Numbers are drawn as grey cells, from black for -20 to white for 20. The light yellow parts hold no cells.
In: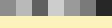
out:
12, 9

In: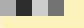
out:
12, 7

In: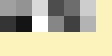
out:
20, 14

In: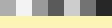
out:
18, 12

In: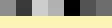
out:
12, 8

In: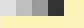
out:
15, 10
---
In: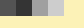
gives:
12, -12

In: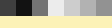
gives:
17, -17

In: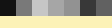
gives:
11, -17

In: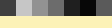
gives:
11, -19

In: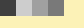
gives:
12, -10

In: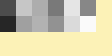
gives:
19, -14

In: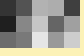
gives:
16, -15
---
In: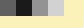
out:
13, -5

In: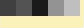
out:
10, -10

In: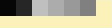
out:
0, -19

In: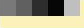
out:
10, -1

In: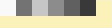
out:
-11, 19

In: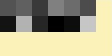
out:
-8, -17
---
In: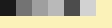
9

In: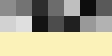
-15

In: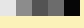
-7

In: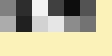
16

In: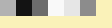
19

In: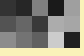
-5

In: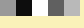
20

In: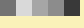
6

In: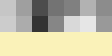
14
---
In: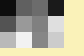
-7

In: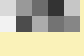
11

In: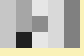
0

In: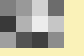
-11

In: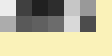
11

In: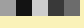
-3

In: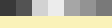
6
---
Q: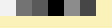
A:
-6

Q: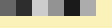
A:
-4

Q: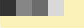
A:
1

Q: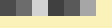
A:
-6

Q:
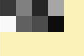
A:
-11

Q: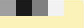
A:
5

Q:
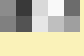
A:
-3

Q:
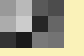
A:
-12

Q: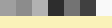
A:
-2

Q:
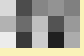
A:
-8
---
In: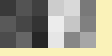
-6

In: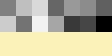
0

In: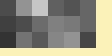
-10

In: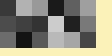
-8

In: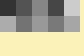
-12

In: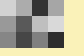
4

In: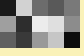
5

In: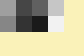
5

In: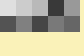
15
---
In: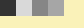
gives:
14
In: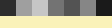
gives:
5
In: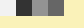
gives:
-12
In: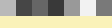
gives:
-9
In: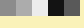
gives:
7
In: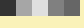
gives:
6
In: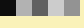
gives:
8
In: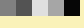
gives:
-7
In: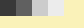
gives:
-5
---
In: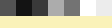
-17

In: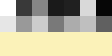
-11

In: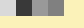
-11

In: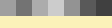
-2

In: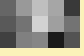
4

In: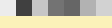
-10

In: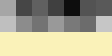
-9

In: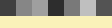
1
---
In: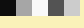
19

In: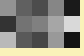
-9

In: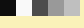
-8

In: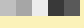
17

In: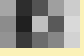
-3

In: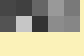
-12
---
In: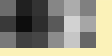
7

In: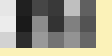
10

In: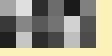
-16

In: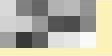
9

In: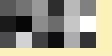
9

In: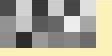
-9
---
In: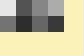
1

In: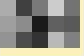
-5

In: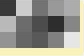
-13

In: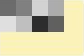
13

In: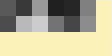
-14

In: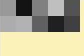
10

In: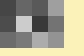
-11
